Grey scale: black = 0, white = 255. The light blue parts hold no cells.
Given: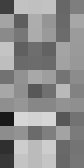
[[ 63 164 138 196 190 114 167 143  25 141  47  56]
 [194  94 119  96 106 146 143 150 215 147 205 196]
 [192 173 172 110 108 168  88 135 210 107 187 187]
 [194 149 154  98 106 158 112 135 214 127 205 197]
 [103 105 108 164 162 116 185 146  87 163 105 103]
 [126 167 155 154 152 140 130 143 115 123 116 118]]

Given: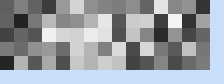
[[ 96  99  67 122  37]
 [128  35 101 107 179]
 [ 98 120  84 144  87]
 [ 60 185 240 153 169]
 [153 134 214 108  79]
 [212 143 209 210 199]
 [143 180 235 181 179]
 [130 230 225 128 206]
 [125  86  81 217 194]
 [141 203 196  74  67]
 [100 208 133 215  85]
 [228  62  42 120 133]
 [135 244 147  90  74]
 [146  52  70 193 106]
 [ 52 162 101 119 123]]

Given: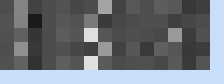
[[ 78  82  81  78  81]
 [132 130  96 143  98]
 [ 66  26  53  56  50]
 [ 77  77  76  76  77]
 [ 82  87  92  81  94]
 [ 71  82  85  71  85]
 [ 77 122 223  64 224]
 [164  59  86 154  90]
 [ 68  72  76  66  76]
 [ 88  76  79  87  79]
 [ 78  79  77  58  80]
 [ 93  79  73  95  72]
 [ 89  64 153  86  89]
 [ 56  71  60  57  58]
 [ 63  76  81  61  84]]

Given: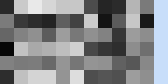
[[ 41 123 102   7 129  45]
 [202  57 130 194 122 192]
 [233  44 144 169 124 212]
 [214  35  92 176 105 212]
 [198  95 157 190 149 148]
 [199  66 120 208 118 221]
 [ 76 203 144  72 148  78]
 [ 37  20 130  54 145  85]
 [ 43  91  54  46  97  80]
 [181 199 156 141  87 157]
 [122  25 141 111 136 143]]

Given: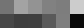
[[116  71]
 [163  62]
 [147  63]
 [129  90]
 [125 126]
 [204  10]]

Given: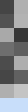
[[ 69  82 169 110  76  70 175]
 [176 179  55  95 174  97 196]]

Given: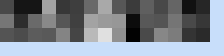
[[ 73 118  84]
 [ 21  45  76]
 [ 21 106  92]
 [163 137  89]
 [ 55  86 132]
 [ 62  64  69]
 [105 163 185]
 [169 154 224]
 [ 87 151 144]
 [ 59  12   2]
 [ 95  88  74]
 [ 72  84 135]
 [101 117 124]
 [ 17  73  52]
 [ 38  55  42]]

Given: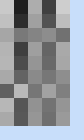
[[201 192 166 180 182 169  96 183 169]
 [ 31  45 121  63  76  99 185  86  88]
 [173 160 132 159 149 138 118 146 150]
 [ 64  82 141 101 105 119 162 115 111]
 [206 189 113 169 167 142 127 149 154]]

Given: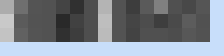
[[172 201 195]
 [111  91  97]
 [ 84  83  84]
 [ 82  82  82]
 [ 68  41  48]
 [ 48  65  61]
 [ 78  78  78]
 [180 190 187]
 [ 83  83  83]
 [ 61  69  67]
 [ 90  77  80]
 [128  62  80]
 [ 80  74  77]
 [ 72  92  87]
 [ 85  81  82]]
